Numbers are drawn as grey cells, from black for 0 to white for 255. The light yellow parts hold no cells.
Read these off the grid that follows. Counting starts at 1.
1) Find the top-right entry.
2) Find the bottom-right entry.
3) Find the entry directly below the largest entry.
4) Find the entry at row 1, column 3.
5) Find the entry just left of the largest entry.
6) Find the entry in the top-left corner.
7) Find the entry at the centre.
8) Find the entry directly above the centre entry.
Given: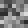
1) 88
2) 116
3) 131
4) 76
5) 189
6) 116
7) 76
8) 76

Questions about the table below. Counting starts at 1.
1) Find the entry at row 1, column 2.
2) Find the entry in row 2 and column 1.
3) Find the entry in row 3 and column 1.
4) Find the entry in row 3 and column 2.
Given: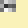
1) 217
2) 173
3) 115
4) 247
